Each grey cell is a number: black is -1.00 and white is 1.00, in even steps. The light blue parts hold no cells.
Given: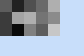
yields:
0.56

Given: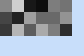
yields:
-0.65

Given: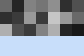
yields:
-0.81

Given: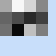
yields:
-0.02

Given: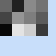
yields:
-0.55

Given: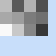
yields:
-0.57

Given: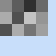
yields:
0.25

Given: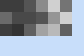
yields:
-0.25
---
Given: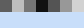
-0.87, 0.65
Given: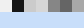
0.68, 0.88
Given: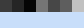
-0.08, 0.51
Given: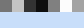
-0.89, 0.98
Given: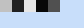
0.80, 0.80
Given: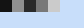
-0.67, 0.59
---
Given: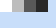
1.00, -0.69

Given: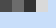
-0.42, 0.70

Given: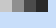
0.57, -0.68

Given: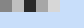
0.04, 0.69

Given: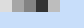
0.73, 0.48

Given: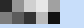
-0.69, -0.87
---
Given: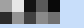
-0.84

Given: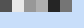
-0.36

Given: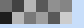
-0.48

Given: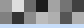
-0.60

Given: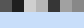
-0.58

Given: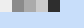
0.09

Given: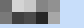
-0.50

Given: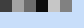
-0.51

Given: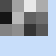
-0.59
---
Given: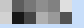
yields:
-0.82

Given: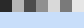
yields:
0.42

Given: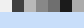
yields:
-0.50

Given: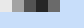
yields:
0.28

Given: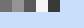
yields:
0.16

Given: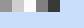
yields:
0.62

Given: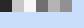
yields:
0.57
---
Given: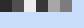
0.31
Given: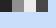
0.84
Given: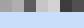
-0.53
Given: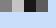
-0.81
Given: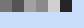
0.63
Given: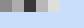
0.44
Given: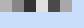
-0.42
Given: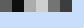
-0.09
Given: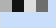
0.73
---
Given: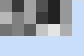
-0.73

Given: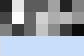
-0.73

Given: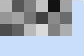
-0.86

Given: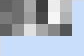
0.85

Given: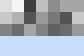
0.30

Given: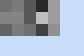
-0.69

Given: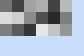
-0.48
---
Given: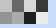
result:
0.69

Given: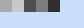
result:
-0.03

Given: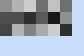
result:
0.51

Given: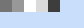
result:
0.72

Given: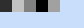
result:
-0.99

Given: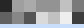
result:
0.51

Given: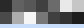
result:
0.83
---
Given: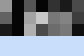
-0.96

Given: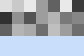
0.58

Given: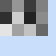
0.18

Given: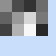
-0.41

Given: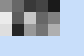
-0.19

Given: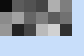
-0.28
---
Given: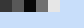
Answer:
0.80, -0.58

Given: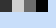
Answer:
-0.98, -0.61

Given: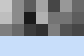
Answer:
-0.18, -0.01

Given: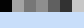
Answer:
0.56, -0.98

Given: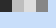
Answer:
0.05, -0.66

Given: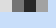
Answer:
0.27, 0.73
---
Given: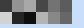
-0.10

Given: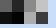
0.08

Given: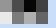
-0.95

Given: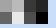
-0.55

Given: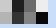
-0.16

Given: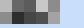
0.57
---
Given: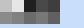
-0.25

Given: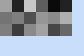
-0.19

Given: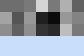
-0.05

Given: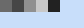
-0.73

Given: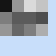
0.36

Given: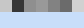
0.64
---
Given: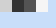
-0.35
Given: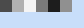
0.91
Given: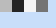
0.91
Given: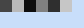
-0.90
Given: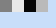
-0.95
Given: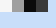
-0.91
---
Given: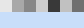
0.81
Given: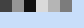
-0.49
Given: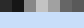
-0.67
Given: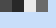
-0.43
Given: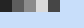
-0.72
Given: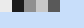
0.84
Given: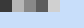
-0.55
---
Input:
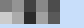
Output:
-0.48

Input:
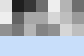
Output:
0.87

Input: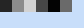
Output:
-0.44

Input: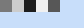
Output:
-0.77

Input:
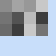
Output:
0.29

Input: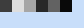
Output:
-0.69

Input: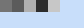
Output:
0.38

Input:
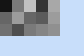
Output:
0.51

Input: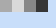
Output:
0.70
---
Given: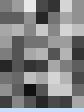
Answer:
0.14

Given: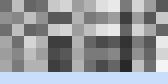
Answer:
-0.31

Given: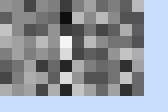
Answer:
0.45

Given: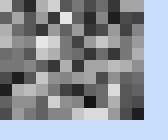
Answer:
0.29

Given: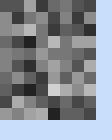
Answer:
-0.44

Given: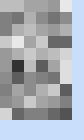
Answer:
0.82
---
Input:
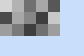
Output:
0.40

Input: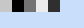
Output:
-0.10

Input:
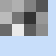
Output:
0.38

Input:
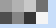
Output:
0.40

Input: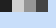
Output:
-0.47

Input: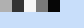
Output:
-0.05

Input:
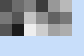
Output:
0.53
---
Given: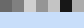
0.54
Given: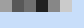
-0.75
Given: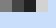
-0.46
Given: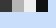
0.42
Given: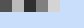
-0.62
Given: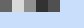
0.13
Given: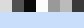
0.20
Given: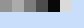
-0.40
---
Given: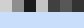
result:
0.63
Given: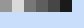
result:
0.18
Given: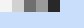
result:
0.91
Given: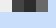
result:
0.87
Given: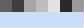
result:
-0.25
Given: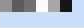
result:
0.15
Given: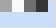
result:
0.29
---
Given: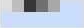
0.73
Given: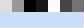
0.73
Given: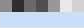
0.10
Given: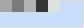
0.30
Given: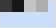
-0.56
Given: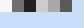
0.94
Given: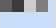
-0.26
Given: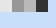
0.81
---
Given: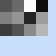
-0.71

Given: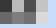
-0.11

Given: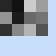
-0.18

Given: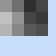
-0.46

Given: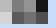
-0.11

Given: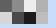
-0.78
